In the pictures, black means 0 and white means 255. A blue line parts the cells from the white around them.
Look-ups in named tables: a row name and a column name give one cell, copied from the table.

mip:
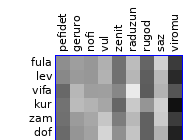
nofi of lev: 151
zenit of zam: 125
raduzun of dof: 196
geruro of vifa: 183
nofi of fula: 151
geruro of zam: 155
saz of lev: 185
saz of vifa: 179
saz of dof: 178
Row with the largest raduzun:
vifa

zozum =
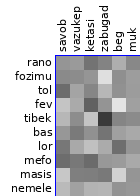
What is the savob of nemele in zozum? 186
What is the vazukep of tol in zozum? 164
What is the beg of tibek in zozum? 133
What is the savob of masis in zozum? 199
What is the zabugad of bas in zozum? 116
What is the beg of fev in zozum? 228
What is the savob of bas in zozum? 151
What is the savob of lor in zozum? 119
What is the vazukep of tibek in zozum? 141
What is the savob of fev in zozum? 196
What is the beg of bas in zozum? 160
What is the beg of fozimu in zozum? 143
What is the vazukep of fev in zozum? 170
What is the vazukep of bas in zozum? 122
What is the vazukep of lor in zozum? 169
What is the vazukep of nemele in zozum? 161
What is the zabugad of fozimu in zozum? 223
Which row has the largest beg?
fev

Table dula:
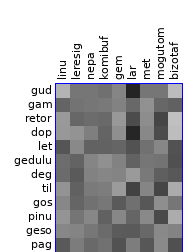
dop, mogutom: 76
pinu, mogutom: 74
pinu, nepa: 135
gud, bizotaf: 188
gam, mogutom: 103
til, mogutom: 69
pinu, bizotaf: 172
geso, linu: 135
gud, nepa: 118
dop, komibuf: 100
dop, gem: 143
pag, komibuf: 113

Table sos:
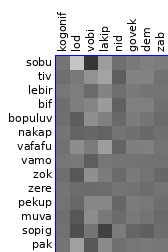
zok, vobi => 143
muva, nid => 107
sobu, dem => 127
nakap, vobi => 103
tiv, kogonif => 111
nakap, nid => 116
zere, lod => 108
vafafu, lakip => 157
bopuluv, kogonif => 111
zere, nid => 116
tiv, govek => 131
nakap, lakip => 99
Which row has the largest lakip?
tiv

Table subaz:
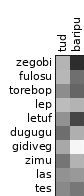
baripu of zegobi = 45
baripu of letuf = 69
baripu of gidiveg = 246
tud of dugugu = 110
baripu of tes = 119
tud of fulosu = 183
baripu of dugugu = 175
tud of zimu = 117
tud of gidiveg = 168
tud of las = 146
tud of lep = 188
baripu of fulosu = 111
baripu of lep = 179
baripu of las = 153
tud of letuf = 146
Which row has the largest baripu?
gidiveg

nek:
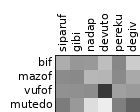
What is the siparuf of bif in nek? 173
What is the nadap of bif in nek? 153
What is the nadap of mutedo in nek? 221
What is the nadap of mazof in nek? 183
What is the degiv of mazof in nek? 169
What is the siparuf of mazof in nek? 139

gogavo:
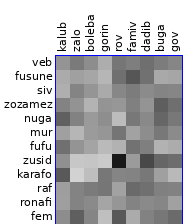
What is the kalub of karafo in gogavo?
89
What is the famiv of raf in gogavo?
106
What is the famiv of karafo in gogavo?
131
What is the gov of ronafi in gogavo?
161
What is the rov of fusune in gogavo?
112
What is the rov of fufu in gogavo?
178
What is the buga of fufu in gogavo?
178
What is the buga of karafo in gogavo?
160
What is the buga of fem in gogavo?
119

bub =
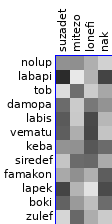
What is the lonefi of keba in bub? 87
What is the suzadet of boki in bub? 98
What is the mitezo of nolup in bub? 143
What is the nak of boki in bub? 108
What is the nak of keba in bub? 107
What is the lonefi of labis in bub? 73
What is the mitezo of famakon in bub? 144
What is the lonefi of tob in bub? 204
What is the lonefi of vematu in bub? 71
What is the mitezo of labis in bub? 201
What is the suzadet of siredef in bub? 197
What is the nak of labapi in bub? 68
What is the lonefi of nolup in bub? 175
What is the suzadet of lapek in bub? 68
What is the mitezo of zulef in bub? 104
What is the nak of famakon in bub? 93
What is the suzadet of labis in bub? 90
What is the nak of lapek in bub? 75
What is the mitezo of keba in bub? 145

